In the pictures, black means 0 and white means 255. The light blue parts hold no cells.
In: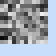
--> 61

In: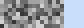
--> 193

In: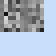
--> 117

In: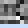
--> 157

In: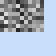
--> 188

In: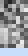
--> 151

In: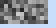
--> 67

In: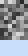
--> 215

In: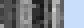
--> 65
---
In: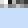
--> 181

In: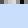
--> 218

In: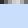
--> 203

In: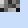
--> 124

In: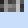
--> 79

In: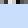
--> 202

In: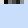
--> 76

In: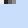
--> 141

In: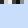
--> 68
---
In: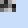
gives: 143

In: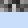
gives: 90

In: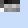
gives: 85

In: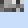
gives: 65

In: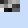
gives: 38

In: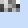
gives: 196
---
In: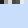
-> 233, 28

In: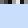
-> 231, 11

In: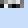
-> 243, 3

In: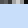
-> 206, 11

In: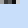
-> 209, 13

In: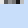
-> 230, 23

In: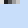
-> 226, 30

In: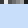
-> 232, 29
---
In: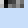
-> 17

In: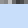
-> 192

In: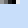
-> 153

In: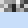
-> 132

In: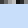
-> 162

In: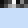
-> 160

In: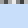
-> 174
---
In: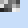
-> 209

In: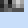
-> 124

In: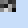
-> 127

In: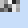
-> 148

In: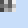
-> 201

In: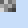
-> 198

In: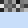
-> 145
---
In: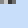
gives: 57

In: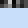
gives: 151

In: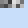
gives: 131

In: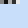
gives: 178

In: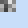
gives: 180

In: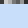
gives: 178

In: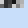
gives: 77

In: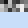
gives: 52
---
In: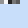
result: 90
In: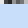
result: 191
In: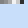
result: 47
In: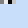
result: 199
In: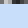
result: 98
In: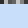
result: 58
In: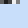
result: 126
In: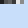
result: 139
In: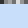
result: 96
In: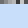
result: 83
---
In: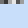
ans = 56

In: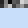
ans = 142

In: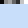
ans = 140

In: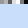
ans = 181

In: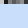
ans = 25

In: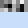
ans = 212
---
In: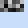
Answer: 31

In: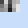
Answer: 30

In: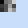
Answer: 191

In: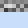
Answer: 114

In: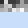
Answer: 145

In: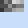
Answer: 106

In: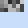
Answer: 183

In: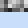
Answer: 32
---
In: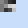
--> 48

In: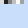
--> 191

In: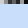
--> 37

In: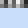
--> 187

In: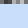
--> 131

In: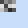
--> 129

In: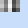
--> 216
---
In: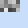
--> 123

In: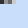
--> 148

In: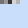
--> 152

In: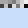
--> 167

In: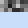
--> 125

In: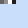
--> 145

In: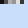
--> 81
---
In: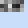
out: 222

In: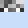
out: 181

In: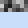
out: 27

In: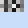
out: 127

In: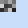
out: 69

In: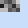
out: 115

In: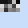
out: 173

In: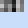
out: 154
